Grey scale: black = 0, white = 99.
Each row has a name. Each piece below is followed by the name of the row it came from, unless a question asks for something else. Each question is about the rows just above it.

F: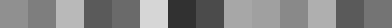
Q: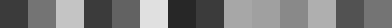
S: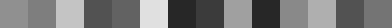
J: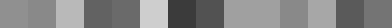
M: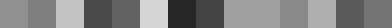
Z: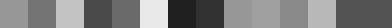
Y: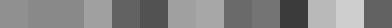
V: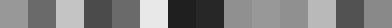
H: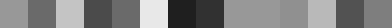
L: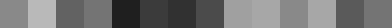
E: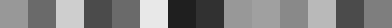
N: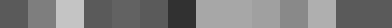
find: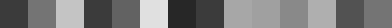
Q
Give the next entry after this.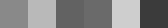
[32]
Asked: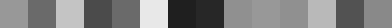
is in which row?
V
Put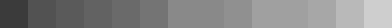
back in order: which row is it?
J
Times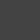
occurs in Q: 0
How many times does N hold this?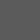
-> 5

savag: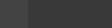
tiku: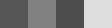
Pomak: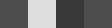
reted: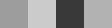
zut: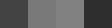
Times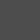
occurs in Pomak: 2
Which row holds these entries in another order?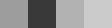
reted
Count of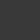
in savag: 3
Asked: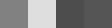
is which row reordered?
tiku
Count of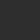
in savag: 0
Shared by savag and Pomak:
[22]

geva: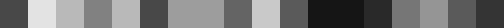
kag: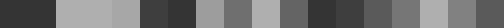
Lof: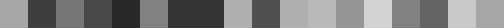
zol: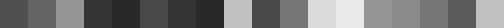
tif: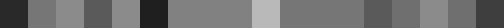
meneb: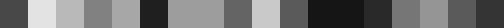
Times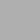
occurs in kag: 4
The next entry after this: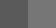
[68]
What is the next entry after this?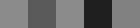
[50]
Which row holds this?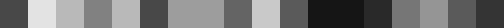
geva
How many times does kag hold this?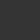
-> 4
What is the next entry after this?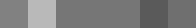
[54]
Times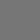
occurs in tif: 4

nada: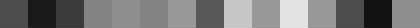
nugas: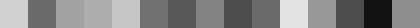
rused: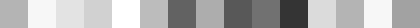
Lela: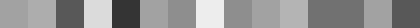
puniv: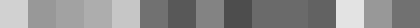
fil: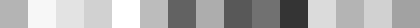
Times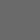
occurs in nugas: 2
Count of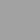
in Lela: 4
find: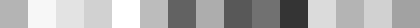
fil
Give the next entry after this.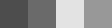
[30]
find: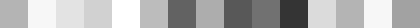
rused

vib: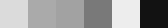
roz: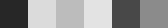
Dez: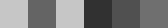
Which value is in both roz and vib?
[85]
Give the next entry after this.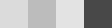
[54]
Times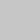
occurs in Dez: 2

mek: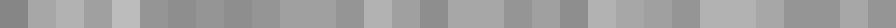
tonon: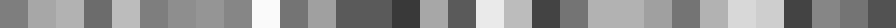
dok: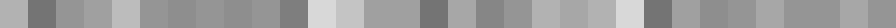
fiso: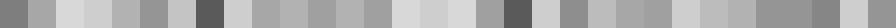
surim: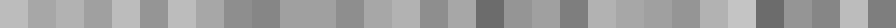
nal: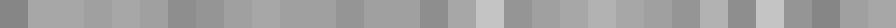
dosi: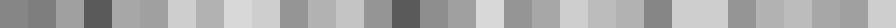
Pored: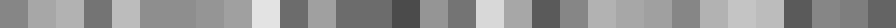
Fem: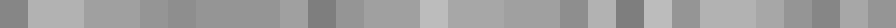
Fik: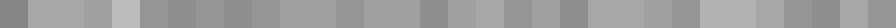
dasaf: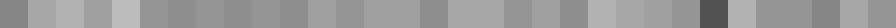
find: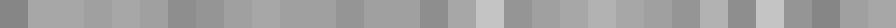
nal
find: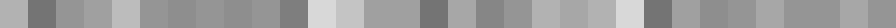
dok
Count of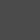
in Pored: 1
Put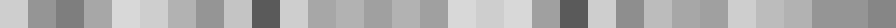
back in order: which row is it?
fiso
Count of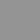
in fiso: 4
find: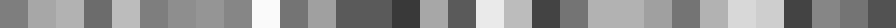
tonon

